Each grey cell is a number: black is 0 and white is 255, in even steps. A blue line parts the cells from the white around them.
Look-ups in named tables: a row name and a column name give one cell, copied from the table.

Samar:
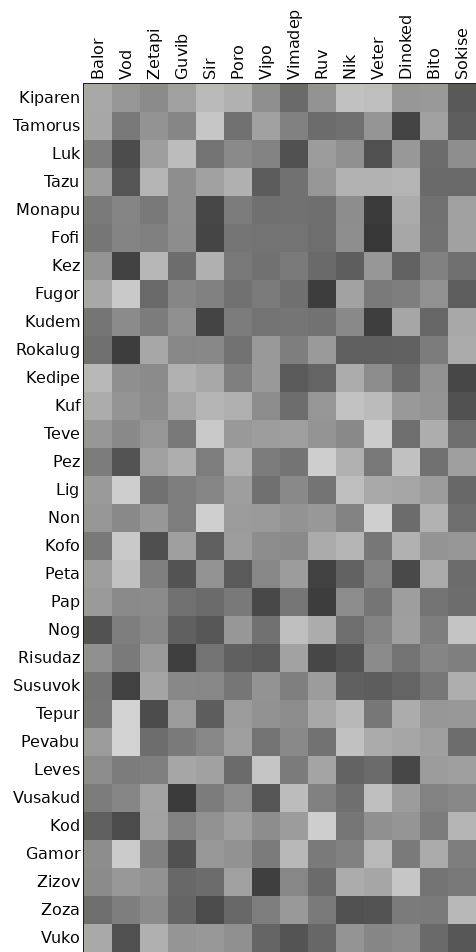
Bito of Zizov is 115
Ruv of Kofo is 171
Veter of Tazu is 178
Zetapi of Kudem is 124
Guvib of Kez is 109
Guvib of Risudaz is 63
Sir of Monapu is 70
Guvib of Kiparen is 160
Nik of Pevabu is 193
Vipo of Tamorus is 161
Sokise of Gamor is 125
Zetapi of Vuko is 176
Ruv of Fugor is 61
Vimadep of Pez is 116
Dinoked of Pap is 158
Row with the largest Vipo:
Leves

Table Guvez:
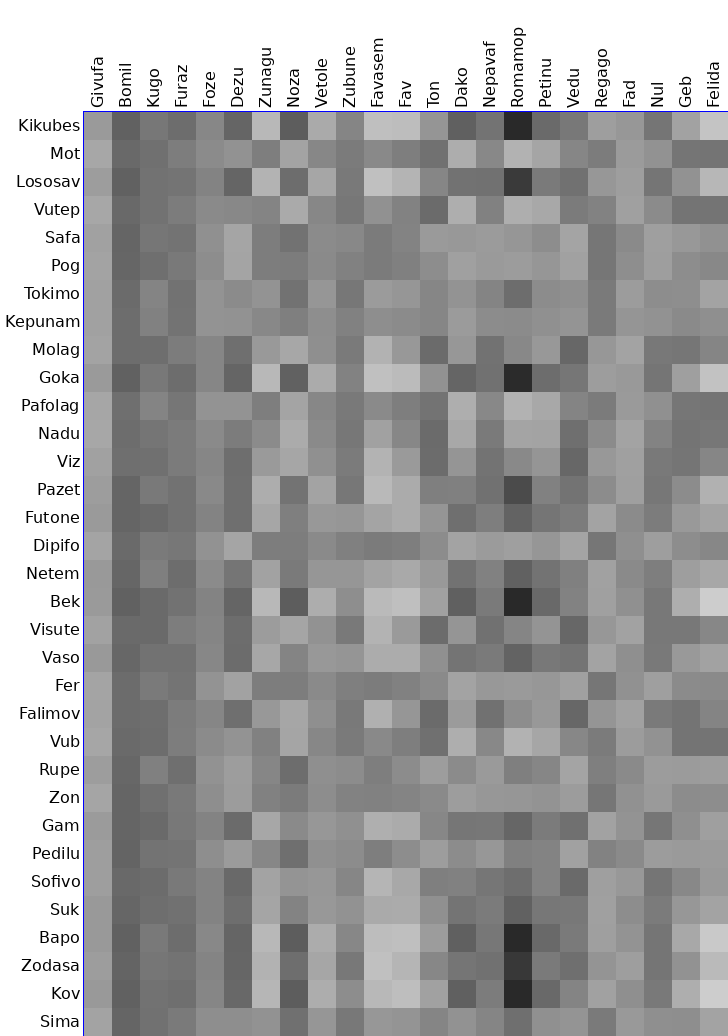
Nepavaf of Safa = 155
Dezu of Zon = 156
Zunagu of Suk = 165
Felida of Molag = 133
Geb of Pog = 141
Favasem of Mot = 137
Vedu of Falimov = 103
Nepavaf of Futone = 126
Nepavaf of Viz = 115
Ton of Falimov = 107
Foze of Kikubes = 135
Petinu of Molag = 152
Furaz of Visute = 125
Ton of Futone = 149
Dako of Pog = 160
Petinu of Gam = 123
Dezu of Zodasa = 102
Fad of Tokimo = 156

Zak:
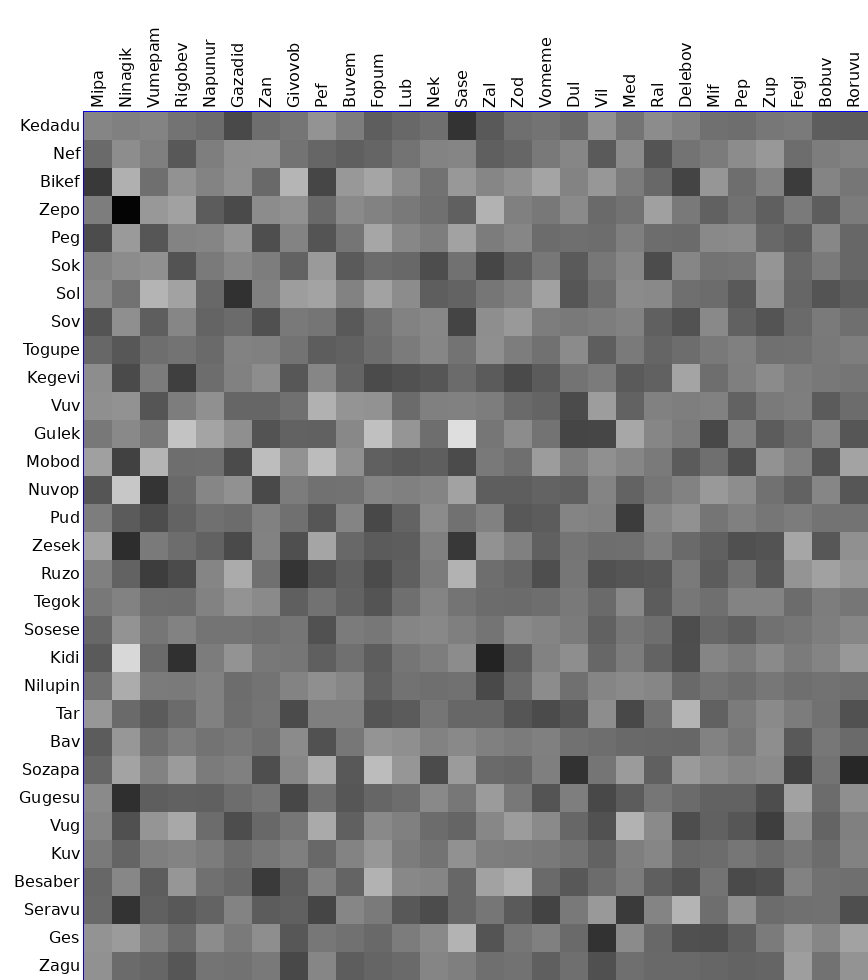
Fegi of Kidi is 123
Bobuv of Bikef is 132
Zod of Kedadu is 111
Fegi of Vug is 141
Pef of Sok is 154
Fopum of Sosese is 119
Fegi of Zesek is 166
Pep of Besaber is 74
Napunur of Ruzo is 133
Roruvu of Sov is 111
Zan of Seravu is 92

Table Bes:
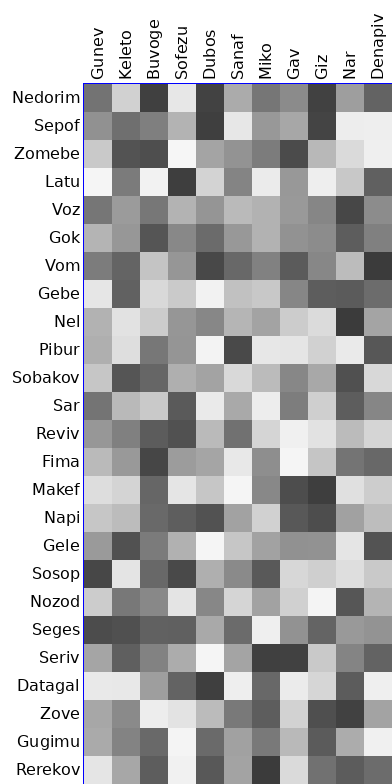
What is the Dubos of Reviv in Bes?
186
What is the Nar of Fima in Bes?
116
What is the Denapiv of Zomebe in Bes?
239
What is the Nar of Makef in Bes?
224
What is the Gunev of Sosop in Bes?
71
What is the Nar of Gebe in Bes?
91
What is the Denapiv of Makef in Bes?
205
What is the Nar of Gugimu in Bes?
172
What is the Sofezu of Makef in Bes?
229
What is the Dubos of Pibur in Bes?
243
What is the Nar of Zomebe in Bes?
218
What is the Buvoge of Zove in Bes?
237
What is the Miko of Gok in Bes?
178
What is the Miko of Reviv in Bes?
213
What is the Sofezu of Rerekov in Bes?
241

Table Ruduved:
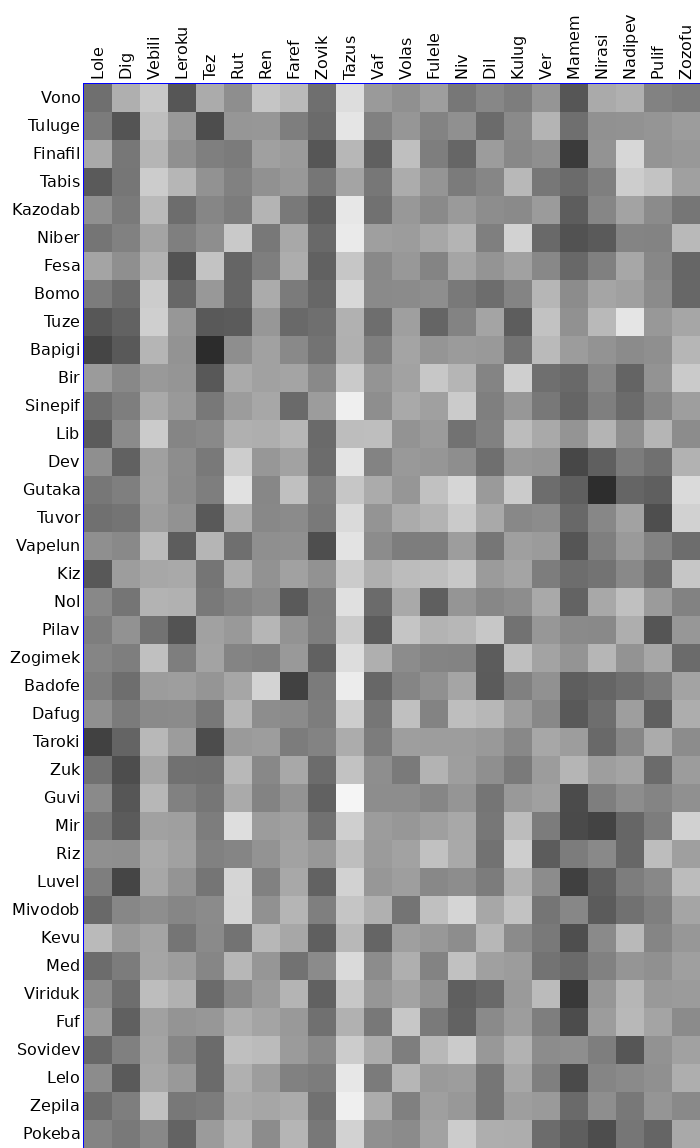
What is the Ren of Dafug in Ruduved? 141
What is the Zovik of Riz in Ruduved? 152
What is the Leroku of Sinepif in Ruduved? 153
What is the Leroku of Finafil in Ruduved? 144
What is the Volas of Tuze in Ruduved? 159
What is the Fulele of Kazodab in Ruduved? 138
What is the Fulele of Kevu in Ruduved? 152
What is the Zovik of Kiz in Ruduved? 146
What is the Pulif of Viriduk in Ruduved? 153
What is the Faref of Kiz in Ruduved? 161
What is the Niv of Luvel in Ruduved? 141
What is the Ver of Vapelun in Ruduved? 155
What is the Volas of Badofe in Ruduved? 133
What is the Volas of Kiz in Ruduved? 188
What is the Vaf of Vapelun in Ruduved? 140
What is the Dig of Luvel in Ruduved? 69
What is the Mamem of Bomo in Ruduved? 140
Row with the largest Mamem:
Zuk

